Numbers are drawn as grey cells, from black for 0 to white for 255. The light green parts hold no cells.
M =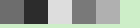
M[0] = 109
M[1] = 44
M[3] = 121

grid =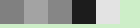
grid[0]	128
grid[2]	134

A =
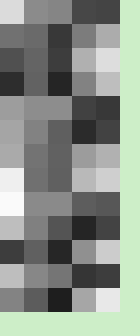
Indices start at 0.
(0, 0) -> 219
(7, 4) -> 207
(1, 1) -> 106
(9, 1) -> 128
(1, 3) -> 124
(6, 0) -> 170
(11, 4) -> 61
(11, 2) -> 117
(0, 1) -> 139
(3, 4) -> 190
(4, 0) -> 157
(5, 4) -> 66
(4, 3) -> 65
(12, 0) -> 131
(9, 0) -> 190
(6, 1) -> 115

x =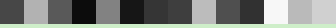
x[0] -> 71
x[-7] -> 62
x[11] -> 247
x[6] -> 53
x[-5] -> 79

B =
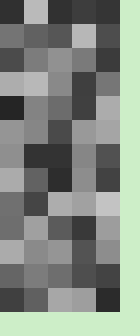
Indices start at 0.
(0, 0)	48
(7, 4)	66
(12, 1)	96
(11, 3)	78
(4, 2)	108
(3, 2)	137
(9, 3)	57
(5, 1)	134
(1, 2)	86
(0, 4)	53
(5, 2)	74
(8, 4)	195
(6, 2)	51
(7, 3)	141
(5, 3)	153
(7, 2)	45
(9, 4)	157
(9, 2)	91

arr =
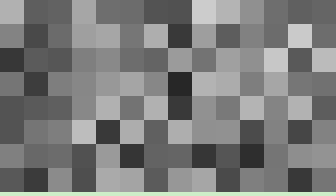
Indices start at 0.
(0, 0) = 177
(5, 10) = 75
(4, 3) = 136
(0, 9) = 180
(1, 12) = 202
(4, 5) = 115
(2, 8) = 115
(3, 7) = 39
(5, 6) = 96
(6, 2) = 108
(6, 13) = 147
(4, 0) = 83
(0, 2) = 98
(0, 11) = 110
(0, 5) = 108
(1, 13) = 109
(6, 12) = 142
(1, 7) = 57
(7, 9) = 74
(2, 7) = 155
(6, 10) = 46
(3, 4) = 152
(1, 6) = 174
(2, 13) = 187
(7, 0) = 88
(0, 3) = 166
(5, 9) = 145
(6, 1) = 104
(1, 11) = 108
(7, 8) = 166

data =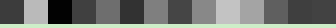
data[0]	60
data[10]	164
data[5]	50
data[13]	66
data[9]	195

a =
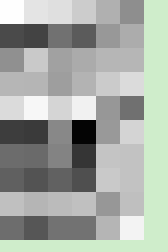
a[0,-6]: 254
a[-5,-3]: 4
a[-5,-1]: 212
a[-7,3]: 179
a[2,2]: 160
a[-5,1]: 58
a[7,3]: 79
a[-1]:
[109, 86, 114, 114, 180, 243]
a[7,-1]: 194
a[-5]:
[60, 58, 136, 4, 153, 212]
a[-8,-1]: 182
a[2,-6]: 144
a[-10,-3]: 204
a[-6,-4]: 213
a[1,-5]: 67
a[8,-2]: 150
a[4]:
[219, 247, 213, 240, 151, 112]
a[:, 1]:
[228, 67, 200, 181, 247, 58, 105, 83, 180, 86]
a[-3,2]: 97

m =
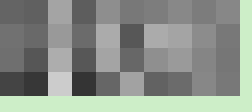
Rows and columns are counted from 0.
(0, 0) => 100
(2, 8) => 133
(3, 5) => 162
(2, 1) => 86
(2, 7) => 154
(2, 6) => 143
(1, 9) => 120
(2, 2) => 173
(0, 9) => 135
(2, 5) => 103
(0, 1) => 96
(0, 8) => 124

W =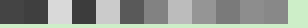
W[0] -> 68
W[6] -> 130
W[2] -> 217
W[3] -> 60
